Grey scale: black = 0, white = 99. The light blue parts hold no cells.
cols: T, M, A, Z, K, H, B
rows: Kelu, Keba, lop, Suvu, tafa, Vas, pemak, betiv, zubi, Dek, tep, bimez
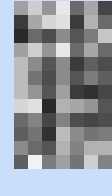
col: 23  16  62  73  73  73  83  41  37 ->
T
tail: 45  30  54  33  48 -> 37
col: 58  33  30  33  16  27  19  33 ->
A
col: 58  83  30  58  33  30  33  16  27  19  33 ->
A
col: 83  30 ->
A
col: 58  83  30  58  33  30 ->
A

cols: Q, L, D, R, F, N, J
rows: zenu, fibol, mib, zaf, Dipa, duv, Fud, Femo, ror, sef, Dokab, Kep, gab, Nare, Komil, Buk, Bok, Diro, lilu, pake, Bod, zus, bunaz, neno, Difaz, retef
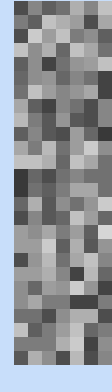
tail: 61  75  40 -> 48
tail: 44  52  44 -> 44
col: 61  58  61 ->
L
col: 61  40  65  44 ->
L
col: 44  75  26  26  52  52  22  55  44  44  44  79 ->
J
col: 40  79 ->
N
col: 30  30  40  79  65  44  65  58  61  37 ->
N

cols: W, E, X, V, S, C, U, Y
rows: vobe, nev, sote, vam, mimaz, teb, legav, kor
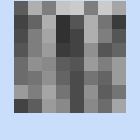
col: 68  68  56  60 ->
C
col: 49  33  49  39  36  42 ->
U
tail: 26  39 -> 68  19  33  68  45  23

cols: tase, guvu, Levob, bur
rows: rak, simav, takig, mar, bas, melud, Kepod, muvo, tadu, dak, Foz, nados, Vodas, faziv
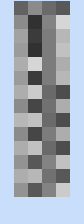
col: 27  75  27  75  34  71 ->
guvu
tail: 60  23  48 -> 71
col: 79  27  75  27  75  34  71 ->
guvu
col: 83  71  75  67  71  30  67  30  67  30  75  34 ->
bur
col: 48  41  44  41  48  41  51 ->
Levob
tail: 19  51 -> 83

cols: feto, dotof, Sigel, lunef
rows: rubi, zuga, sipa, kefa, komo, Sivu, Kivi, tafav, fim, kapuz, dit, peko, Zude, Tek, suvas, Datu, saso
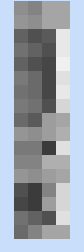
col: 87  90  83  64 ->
lunef
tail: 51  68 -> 68
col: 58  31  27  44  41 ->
feto
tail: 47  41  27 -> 87
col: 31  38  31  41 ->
dotof
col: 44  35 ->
dotof
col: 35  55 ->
dotof

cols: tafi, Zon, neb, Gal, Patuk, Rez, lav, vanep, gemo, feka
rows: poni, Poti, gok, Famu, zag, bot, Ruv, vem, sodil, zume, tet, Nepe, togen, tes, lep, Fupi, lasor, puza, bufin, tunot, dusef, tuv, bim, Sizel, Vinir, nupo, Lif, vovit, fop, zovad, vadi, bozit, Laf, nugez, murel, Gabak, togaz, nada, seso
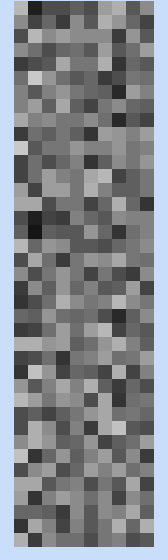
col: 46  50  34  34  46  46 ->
Patuk
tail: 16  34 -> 26
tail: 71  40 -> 58  54  34  34  30  40  46  54
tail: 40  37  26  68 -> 26  50
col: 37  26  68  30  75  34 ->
Zon
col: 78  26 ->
tafi

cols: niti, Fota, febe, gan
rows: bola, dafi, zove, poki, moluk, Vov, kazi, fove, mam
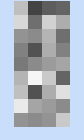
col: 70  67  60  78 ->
febe
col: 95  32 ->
Fota

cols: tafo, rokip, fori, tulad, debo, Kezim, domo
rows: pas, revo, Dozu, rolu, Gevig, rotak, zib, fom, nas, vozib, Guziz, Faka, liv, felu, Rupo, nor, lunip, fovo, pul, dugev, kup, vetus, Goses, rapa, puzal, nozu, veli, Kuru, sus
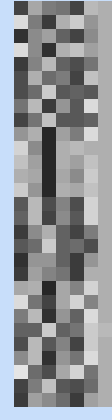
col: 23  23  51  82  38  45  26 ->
debo
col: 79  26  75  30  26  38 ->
debo
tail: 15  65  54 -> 79  68

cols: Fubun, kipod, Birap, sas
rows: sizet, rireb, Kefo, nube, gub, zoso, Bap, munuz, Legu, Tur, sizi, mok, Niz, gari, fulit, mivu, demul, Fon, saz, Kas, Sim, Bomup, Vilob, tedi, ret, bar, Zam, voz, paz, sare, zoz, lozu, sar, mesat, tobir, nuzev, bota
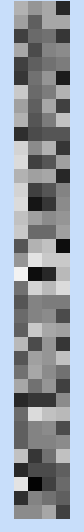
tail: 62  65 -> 15
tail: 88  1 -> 25  41

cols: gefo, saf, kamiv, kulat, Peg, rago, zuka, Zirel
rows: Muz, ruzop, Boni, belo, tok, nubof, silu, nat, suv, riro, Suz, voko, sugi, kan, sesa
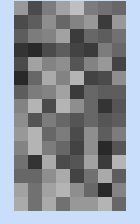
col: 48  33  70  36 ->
Zirel
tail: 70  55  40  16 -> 51
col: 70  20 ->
saf
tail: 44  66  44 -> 59  59  70  40

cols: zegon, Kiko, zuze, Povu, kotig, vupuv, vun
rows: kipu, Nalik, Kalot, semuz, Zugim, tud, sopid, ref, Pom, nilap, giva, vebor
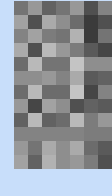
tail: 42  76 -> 27  51
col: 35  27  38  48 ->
vupuv
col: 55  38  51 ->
vun
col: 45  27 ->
vun
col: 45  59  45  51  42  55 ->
Povu
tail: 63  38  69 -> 55  59  48  31
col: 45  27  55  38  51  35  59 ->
vun

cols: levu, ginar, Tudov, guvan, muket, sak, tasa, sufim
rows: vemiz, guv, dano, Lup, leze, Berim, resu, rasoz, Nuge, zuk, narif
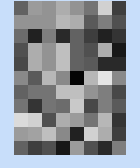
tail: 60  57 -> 67  57  45  81  24
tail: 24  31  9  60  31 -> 16  49
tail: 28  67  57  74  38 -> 35  16  16
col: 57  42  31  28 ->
levu
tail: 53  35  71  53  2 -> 71  89  53
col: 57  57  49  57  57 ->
Tudov

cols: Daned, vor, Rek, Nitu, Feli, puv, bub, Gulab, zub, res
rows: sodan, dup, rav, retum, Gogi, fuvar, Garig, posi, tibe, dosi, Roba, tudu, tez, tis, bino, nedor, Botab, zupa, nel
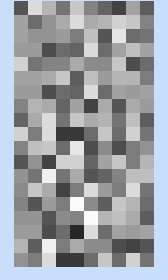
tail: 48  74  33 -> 89  42  45
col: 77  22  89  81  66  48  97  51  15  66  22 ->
Feli
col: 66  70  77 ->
bub
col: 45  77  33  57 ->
vor
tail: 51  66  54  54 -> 77  30  42

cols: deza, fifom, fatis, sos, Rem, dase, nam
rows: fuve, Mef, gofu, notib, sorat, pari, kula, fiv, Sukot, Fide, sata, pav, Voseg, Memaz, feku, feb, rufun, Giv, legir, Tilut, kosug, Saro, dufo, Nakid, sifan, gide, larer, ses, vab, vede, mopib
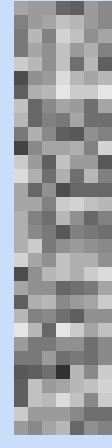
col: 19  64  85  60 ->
sos
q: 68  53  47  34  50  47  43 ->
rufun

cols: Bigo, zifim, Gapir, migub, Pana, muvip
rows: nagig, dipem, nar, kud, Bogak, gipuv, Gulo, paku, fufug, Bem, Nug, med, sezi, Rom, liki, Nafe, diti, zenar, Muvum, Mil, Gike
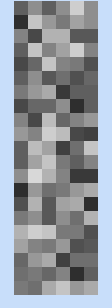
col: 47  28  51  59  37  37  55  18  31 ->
Bigo
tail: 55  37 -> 55  80  55
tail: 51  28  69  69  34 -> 34
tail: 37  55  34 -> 43  31  40
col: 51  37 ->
Bigo
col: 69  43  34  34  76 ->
Gapir

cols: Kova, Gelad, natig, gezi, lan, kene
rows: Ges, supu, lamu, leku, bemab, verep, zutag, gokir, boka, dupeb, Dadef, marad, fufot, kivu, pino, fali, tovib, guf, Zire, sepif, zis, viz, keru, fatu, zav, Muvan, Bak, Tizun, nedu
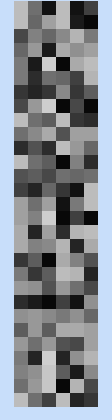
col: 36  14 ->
Gelad
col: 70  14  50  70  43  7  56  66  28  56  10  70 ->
lan

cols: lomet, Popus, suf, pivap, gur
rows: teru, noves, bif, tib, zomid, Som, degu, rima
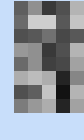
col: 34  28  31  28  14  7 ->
pivap
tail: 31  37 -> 76  7  70

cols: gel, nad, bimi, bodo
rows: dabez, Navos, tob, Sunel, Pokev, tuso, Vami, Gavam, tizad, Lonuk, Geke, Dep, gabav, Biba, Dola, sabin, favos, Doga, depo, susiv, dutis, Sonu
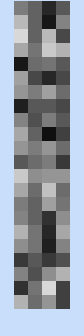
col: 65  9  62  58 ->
gel
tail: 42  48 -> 22
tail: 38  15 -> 34
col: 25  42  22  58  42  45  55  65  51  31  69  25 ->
bodo

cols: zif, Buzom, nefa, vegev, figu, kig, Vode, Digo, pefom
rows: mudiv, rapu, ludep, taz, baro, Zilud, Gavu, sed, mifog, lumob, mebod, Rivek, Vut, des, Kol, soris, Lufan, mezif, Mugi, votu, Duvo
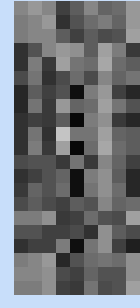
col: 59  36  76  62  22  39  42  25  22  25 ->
vegev
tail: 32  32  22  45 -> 22  52  39  25

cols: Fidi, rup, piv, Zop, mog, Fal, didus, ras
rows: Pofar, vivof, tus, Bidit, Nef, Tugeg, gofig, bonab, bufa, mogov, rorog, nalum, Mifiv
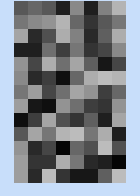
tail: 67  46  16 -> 12  2
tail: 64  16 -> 31  67  50  16  37  67
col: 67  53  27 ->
ras
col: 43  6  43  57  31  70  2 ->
Zop

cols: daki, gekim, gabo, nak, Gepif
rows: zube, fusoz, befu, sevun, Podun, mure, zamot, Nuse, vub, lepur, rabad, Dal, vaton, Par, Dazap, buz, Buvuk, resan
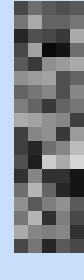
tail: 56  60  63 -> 31  39
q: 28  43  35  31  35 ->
zube
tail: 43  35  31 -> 35
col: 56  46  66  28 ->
daki
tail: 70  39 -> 15  8
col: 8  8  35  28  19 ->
Gepif
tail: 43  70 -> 39  15  8

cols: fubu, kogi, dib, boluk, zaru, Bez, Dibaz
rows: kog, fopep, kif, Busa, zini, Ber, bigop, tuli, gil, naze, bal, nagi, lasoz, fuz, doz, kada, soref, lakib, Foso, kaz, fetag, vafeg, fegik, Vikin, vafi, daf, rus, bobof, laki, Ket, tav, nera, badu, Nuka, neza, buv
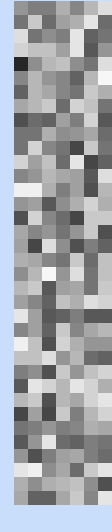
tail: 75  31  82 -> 68  58  58
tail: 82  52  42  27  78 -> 78

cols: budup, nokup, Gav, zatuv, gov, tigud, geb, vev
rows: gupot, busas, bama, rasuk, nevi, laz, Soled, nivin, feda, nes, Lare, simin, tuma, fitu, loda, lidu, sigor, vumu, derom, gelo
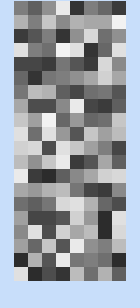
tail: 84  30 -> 87  77  62  49  27
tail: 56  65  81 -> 65

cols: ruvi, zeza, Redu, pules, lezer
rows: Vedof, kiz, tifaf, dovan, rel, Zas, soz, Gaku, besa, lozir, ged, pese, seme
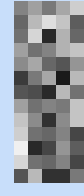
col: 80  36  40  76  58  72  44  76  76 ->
lezer
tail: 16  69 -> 40
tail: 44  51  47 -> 76

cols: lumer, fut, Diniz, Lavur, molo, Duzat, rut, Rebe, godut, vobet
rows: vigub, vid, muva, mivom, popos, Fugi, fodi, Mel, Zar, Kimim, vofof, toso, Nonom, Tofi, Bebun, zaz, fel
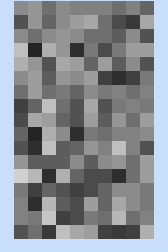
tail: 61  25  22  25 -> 68
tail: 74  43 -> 32  65  32  47  50  47
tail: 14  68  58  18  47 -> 29  47  61  61
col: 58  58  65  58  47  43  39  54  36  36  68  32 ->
Lavur
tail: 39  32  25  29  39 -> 54  54  47
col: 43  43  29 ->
rut
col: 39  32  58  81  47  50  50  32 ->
lumer

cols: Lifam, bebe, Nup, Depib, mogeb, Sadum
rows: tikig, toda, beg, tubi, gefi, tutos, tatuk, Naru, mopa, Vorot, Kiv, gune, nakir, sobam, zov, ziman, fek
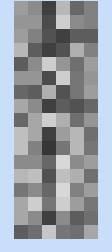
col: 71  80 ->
Depib
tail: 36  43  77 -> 46  43  65
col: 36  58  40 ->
Lifam
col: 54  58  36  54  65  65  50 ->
bebe
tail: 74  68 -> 43

